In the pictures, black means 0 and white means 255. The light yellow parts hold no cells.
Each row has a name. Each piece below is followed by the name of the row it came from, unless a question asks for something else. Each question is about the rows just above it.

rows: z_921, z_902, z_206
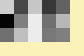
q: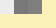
z_206
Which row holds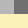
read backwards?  z_902
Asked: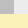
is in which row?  z_206
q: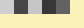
z_921

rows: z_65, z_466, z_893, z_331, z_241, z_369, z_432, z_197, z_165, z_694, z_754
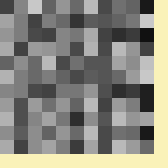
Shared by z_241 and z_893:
[73]
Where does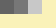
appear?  z_466
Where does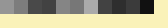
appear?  z_893
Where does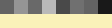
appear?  z_65
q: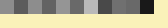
z_694
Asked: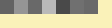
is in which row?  z_694
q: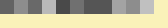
z_241

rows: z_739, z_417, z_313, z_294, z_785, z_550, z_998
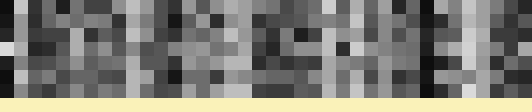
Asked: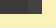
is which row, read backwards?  z_998
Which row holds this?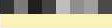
z_313
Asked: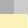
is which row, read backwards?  z_313
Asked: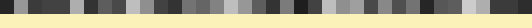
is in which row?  z_313
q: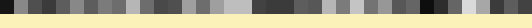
z_998

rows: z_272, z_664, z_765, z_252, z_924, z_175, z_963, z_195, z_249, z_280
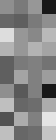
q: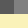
z_963
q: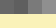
z_664
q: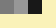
z_272
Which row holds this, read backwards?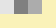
z_249
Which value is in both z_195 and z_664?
[103]

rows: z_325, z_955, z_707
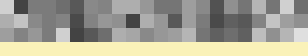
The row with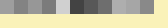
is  z_707
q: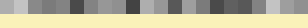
z_955
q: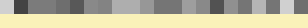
z_325

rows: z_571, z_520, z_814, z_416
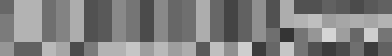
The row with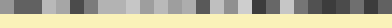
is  z_416
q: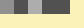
z_571

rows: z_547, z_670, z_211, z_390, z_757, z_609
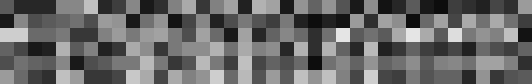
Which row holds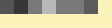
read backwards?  z_757
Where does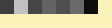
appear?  z_757
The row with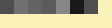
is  z_757

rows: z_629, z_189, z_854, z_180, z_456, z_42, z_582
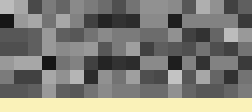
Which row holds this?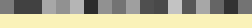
z_42
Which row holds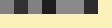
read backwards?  z_456
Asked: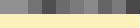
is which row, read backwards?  z_629
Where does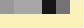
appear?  z_456

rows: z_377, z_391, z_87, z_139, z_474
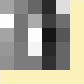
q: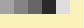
z_377
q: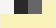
z_139
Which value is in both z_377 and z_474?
[102]
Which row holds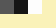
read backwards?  z_87
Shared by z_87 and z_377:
[164]
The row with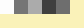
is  z_391
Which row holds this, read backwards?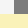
z_139

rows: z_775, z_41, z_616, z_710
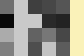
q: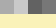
z_616
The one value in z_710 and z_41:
[201]
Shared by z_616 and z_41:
[201]
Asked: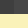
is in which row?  z_775
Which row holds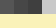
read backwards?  z_775
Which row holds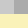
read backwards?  z_616

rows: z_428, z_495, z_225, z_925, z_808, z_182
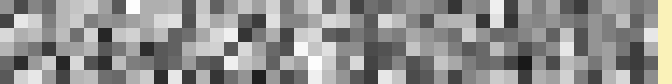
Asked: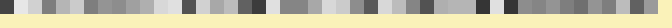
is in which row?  z_495
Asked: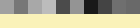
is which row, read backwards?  z_808

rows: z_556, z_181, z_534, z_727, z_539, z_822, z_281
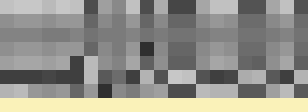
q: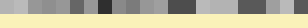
z_281
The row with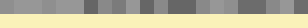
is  z_181
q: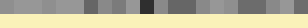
z_727
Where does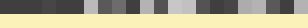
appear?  z_822
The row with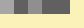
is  z_539
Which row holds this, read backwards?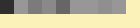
z_727

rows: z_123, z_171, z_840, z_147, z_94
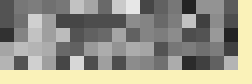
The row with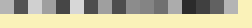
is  z_94
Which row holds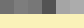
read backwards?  z_147
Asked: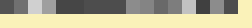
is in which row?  z_171
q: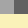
z_840
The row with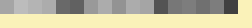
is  z_147
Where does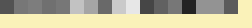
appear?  z_123

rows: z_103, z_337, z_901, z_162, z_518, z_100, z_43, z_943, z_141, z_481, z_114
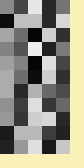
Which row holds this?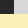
z_337
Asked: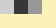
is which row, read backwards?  z_141
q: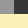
z_141
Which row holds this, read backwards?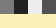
z_162
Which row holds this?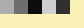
z_100

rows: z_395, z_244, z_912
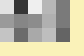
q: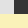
z_395
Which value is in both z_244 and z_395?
[122]

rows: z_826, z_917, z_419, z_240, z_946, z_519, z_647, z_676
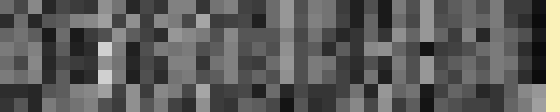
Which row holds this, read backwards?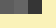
z_676
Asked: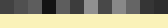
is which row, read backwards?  z_676
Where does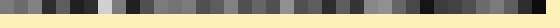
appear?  z_240
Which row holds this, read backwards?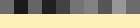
z_917

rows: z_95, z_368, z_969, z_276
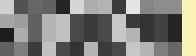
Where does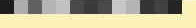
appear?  z_969
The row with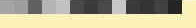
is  z_368
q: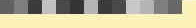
z_276
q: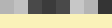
z_969

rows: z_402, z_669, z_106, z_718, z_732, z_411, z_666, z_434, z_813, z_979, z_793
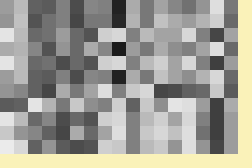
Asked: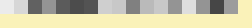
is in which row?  z_793
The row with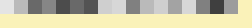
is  z_813
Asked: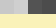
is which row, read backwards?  z_793
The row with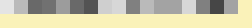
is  z_106
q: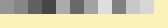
z_979
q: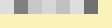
z_979

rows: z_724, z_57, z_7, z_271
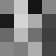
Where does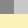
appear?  z_724
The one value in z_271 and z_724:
[135]
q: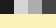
z_57

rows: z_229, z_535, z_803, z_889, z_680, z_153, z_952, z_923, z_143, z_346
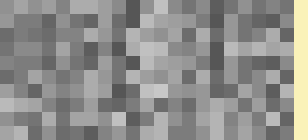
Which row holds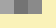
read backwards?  z_889
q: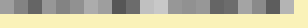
z_952
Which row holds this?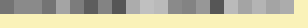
z_889

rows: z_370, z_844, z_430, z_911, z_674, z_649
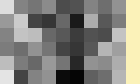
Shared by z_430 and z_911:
[88]
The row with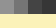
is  z_911
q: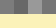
z_674
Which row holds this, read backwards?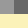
z_674
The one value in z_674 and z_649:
[146]
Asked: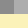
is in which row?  z_674

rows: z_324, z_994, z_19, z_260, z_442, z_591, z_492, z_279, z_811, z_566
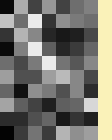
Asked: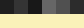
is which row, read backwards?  z_811
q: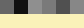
z_492
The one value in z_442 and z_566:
[116]
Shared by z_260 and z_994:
[235]
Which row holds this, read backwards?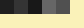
z_811

